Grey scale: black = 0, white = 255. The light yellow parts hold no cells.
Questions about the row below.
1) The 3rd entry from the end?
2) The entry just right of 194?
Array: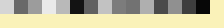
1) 144
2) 124

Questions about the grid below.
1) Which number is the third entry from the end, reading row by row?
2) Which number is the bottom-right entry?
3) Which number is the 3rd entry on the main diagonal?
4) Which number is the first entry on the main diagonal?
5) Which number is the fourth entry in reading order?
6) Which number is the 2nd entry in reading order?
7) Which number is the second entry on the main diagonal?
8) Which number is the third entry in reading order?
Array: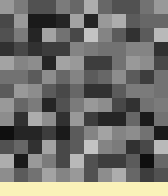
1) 103
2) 81
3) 37
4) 153
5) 81
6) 123
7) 153
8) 81
